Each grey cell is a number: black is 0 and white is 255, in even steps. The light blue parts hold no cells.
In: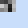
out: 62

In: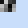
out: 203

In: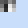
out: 77

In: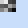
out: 234

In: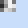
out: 172

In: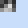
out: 44

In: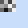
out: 198

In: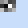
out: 168
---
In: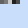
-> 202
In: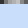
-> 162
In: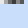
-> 104
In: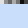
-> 100
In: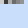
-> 174
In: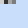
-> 167
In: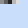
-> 38
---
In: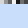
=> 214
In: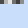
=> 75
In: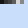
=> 20
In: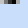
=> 195
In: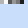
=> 180
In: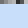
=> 113
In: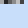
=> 166
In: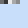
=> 108
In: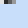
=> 226
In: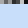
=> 169
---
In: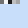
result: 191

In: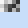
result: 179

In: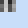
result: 80

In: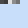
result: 140

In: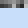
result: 41

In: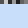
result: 98

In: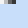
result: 101

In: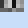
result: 113

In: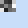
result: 106

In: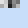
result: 125
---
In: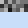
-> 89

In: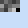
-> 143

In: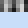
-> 121

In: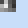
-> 139

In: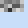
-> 171

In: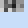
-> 118

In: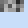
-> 157

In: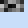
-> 119

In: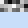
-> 103
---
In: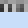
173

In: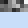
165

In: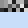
215

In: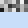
110

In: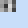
66

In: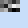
29

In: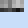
62
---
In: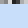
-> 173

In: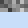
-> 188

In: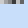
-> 192

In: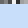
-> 160

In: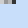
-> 181

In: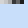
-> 98

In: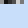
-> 207

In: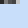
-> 67

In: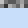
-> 160

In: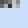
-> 191
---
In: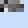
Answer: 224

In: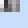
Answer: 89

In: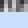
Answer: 220

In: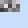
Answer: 87

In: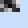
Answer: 154

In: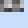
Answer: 70
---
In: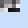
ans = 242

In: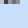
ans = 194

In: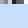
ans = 250

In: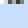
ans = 254

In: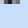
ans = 201

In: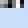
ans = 253
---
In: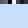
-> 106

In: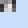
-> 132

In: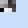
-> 174

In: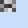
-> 210

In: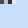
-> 194

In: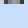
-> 70

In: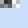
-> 46

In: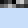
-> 44
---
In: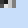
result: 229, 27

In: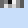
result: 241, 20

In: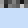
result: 200, 22

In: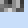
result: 209, 39

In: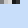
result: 215, 23

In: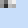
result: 240, 47

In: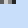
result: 207, 38
